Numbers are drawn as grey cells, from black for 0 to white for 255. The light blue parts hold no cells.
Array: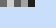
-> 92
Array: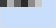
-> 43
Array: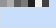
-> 32
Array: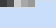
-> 206
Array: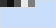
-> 84
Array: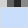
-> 97
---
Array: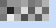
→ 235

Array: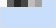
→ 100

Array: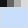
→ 101

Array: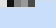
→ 17

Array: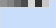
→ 131

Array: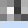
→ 177
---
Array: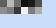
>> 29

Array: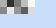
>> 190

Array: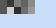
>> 98

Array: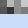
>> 141

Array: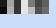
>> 68

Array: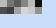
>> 187

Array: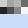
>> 180

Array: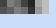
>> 166
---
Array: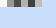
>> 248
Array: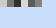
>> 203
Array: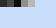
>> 43
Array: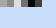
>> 167
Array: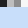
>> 32
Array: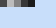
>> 71
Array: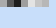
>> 171
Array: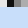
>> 230
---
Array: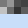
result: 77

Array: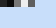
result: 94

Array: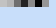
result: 111

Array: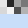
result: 120

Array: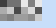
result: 87

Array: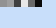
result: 105
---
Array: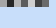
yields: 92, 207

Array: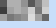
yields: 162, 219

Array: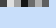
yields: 21, 223

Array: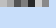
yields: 125, 204

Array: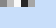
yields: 249, 249

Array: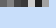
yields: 57, 205

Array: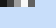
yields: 159, 248
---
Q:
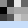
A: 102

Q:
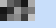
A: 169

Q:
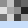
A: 102

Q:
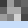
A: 102

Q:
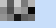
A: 179

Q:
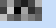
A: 177

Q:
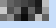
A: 189

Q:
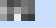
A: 105

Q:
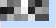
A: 122

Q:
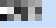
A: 171
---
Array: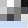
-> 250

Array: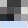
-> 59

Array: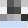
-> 88

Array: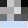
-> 199

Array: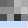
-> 115

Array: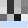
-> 52

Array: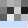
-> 177

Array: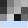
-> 124
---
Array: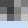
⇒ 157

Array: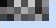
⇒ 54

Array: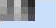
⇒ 92

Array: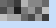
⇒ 135

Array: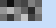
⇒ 127

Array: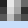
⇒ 175

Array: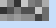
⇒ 109

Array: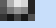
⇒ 214

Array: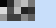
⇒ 190
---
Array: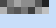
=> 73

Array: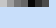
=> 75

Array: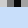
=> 162

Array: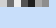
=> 112

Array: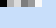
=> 154

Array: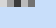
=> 159
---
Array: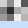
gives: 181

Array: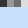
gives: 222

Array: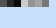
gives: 120

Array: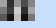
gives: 118

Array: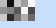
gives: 105

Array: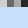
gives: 39

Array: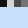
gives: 117

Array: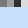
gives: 220

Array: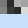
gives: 218

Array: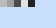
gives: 34
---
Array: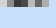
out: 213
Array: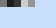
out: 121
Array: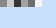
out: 136
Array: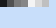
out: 25
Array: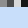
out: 142
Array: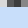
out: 217
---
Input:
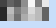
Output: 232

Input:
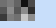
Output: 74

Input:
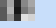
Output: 166

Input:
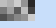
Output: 39

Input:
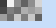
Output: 213

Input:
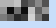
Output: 82

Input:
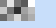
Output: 254

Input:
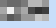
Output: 152

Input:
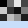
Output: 69
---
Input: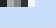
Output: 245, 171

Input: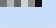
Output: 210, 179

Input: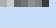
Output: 202, 174

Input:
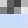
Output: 233, 207

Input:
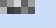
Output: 211, 182

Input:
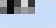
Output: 212, 170

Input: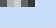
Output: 207, 180

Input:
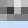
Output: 226, 194
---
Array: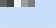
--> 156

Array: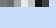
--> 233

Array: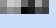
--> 105

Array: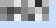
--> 145

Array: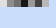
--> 22

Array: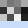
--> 170

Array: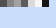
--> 92

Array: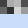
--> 79
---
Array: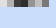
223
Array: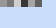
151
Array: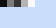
13
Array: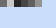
109
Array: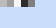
187
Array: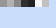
150
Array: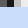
93
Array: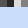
83
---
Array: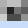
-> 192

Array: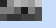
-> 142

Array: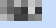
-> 110

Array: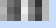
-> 116

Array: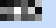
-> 24

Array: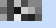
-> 65

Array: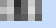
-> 190

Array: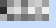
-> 145
